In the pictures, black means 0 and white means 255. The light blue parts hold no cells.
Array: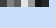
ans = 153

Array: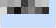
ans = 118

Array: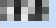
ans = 199

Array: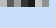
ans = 26

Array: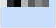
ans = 91

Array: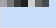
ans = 206

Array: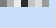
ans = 195
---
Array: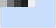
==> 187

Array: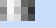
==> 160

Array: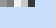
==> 149

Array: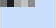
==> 114

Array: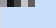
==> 154

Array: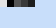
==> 226

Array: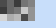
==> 212

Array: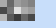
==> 184

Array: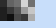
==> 31
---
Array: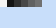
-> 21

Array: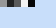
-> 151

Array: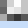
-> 197

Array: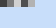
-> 64

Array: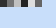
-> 116

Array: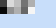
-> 7

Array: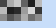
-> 85

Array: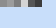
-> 156

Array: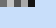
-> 111
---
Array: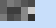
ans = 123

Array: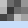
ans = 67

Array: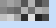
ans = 192

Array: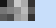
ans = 91

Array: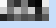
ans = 34

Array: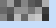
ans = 132

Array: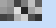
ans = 66

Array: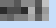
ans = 112

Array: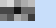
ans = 118
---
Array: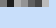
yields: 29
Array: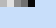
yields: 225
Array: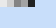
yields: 207
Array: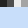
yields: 79
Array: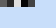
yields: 40
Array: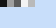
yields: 159
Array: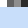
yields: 98
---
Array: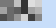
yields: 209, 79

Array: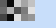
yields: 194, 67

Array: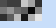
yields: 48, 48

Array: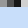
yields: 208, 152

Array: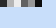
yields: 13, 41

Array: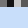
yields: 88, 116
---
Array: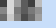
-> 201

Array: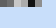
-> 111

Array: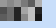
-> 108

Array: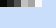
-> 37

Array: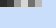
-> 61

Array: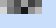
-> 120
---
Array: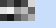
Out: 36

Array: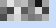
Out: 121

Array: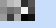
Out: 198

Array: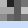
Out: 35

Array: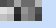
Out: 107

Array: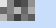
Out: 64

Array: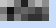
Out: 140

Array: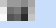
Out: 154

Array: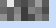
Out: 104

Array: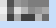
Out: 125
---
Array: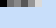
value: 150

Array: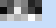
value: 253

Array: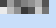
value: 202

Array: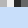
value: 43

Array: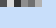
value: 112

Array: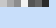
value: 101
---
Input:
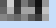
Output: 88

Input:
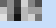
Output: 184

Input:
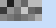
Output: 119

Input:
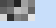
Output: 129

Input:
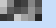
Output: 163

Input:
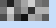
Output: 165

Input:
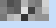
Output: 163
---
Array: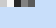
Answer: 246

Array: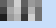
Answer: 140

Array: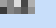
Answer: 130

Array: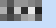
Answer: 87

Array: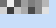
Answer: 238

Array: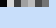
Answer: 216
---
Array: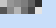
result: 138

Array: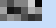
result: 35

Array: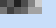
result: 33

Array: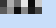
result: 106

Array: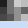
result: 145

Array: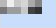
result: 200

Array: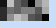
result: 99

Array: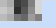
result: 45

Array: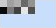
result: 175
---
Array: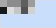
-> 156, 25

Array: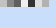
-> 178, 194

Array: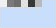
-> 185, 240

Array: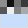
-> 58, 86

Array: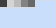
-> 104, 63

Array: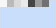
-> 113, 247
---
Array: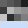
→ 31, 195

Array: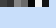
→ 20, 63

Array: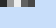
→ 71, 41

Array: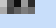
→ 43, 169

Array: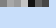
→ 70, 128

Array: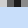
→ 139, 207

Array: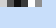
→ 143, 209

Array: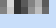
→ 90, 131
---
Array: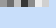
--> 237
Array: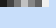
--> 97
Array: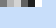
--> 30
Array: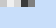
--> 59
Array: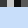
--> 16
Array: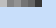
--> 101
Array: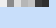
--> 60
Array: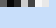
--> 246
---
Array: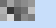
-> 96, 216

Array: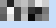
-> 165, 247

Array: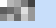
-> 136, 252

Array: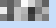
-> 180, 250

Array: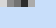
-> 115, 215

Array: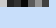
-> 8, 203

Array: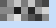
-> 151, 224

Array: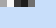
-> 57, 247

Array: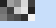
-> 202, 243

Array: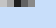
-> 31, 196
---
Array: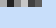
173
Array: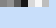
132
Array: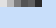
225
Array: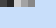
67
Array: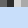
101
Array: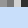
150
